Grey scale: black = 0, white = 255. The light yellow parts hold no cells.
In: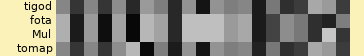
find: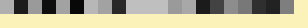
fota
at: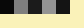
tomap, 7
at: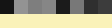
tigod, 11
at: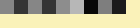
tomap, 1

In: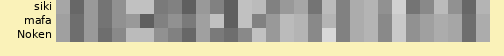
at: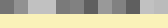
siki, 4
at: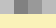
mafa, 14
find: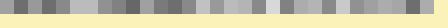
Noken
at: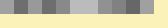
Noken, 1
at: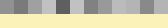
mafa, 9
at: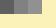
mafa, 7

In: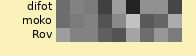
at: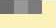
Rov, 7
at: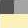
Rov, 5
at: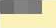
difot, 1
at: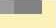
Rov, 1

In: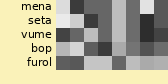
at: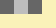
vume, 2
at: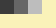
seta, 3
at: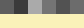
bop, 3
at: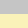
furol, 3
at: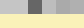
furol, 3

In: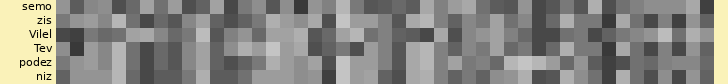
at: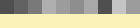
zis, 13
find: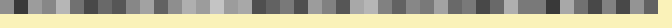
Tev
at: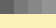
Vilel, 40
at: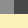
niz, 44
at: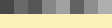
Tev, 7
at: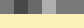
Tev, 34

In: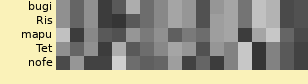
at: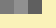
mapu, 7
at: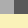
Tet, 5

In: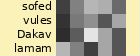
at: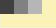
sofed, 1
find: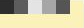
Dakav
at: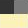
vules, 1
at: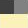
sofed, 1
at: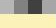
lamam, 1

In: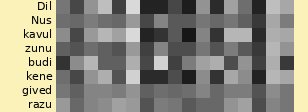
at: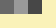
Nus, 5
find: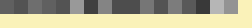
zunu

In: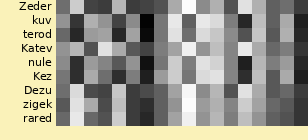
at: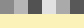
Dezu, 11
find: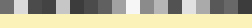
Dezu
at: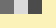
Dezu, 1
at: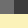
Zeder, 17

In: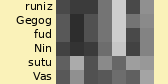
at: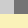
Gegog, 5
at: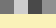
runiz, 4
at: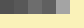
Vas, 3
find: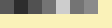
Gegog
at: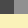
runiz, 6
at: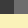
Nin, 3

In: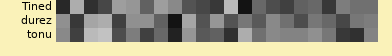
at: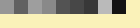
Tined, 6
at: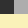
tonu, 13

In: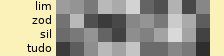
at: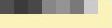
zod, 3
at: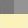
sil, 2
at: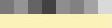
sil, 2

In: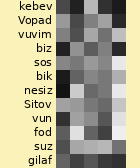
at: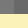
Sitov, 3
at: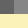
bik, 2

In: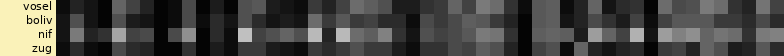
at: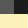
vosel, 15
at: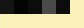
boliv, 7
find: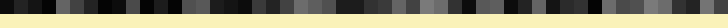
vosel

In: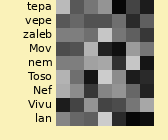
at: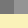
tepa, 3
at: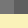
zaleb, 5
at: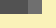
vepe, 3
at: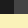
Vivu, 1
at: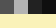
Mov, 2
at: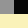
tepa, 4
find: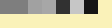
nem

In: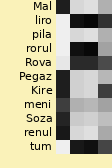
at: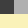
meni, 1
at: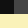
tum, 3
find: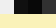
liro
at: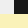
tum, 1

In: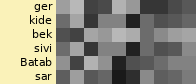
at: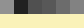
Batab, 4
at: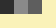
sar, 6
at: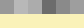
bek, 4
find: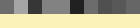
kide
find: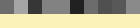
sivi

